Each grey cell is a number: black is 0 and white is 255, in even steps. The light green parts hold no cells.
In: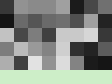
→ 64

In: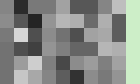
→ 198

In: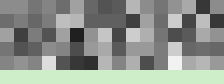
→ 146

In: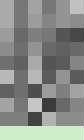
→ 127

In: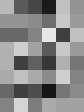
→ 213

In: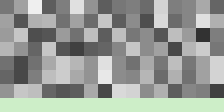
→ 198

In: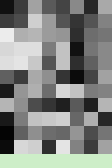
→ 215

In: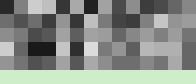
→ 116
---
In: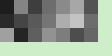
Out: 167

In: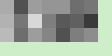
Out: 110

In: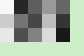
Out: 153

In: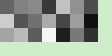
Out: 145

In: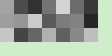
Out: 108

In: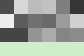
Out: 127

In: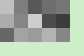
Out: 111

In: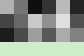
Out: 186

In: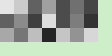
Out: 112
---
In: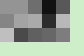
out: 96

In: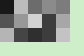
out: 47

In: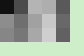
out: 168

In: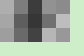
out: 66

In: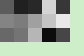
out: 182

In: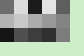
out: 61
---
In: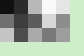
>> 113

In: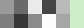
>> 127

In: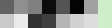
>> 201

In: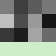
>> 191

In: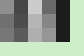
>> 113

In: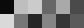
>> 217

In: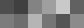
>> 124

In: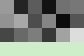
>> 146
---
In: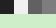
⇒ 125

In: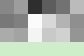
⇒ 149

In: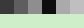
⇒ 191

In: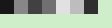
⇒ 47

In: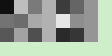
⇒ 149

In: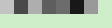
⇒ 153

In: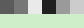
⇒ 204

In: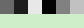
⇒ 193
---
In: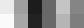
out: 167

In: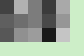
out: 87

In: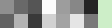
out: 57

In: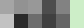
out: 194

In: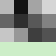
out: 130

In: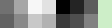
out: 200
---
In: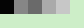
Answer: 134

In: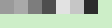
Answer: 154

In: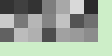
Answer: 133

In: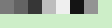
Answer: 121

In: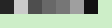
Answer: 104

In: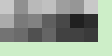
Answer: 115

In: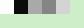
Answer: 169
